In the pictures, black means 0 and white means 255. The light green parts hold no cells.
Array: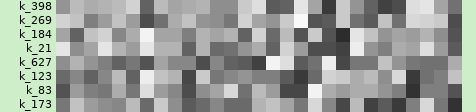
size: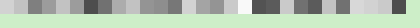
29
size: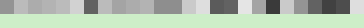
26
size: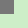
1
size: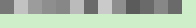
13
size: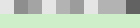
10
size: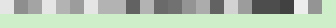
23

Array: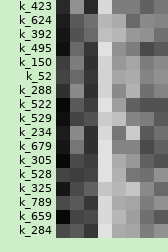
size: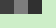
3
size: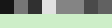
8
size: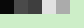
5
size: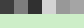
6
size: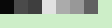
7

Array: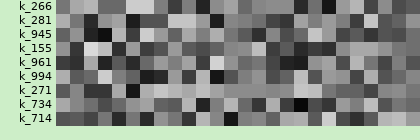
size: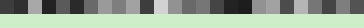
26
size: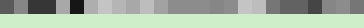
26
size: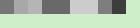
9

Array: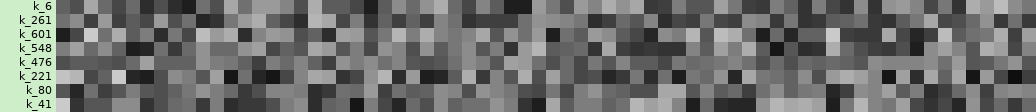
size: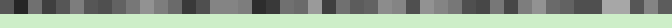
48
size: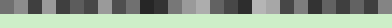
28
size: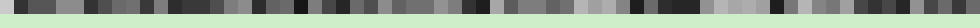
70
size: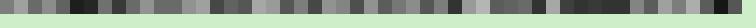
53
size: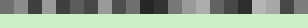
22
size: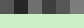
6
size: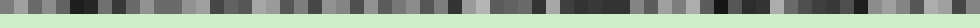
70

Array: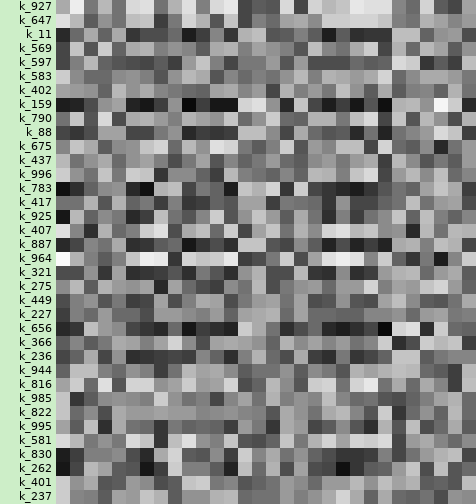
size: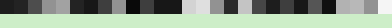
28
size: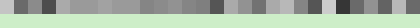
30
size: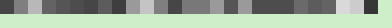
27
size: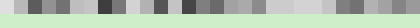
30
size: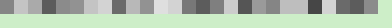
27
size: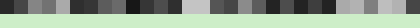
30

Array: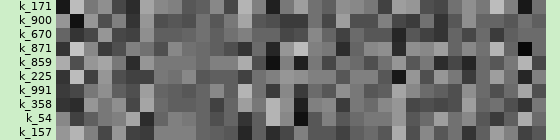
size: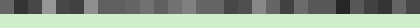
30
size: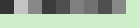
9
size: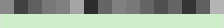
16
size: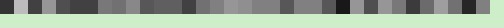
35
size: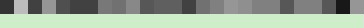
26
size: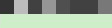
8
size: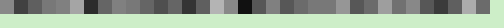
35

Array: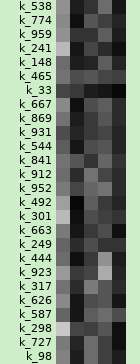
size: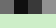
4
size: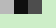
3
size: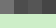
4
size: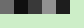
5
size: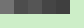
5
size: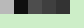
5

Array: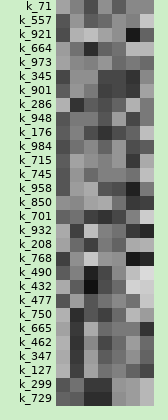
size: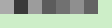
7
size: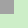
1
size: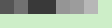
7
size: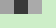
3
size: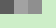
3
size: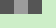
3

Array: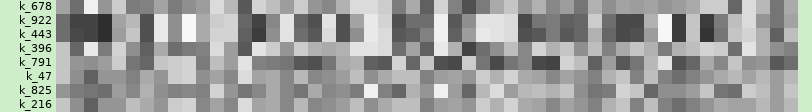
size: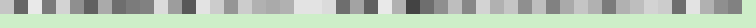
53
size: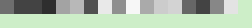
17
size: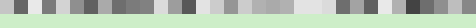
34

